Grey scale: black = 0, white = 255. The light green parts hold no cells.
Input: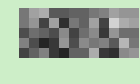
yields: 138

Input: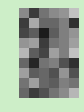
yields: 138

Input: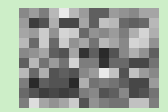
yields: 193

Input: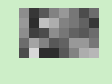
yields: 173

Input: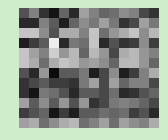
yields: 129

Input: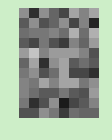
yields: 101

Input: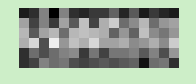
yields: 118

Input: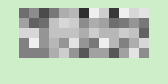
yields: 227
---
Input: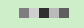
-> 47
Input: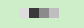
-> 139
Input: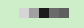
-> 28
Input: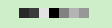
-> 226
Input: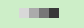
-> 119
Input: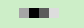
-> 91
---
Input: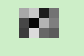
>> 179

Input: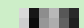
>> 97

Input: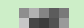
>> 82

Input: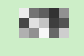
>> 62

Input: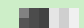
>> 207

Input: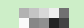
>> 35
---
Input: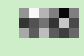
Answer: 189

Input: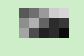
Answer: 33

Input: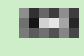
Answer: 112

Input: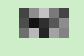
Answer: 37

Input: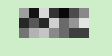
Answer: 196

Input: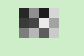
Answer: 93

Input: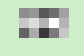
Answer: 55

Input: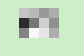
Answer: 229
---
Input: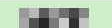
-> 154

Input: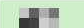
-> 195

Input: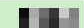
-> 12

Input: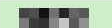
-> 69

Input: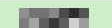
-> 145

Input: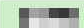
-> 87

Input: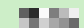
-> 96

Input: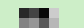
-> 40

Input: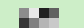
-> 140

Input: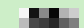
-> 245
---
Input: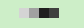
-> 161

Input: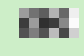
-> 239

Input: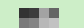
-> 184

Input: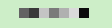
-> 196

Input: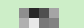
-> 176

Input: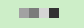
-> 162

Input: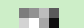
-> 211

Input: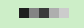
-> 174

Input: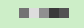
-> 144
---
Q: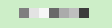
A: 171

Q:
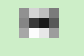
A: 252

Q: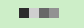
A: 207

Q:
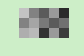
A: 51

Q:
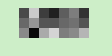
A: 125

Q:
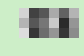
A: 149

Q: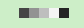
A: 190
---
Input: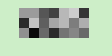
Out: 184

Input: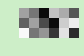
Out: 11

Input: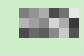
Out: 212

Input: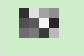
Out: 89

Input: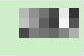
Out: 63

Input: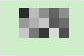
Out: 198

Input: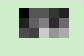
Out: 128

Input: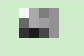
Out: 168

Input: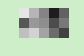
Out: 142
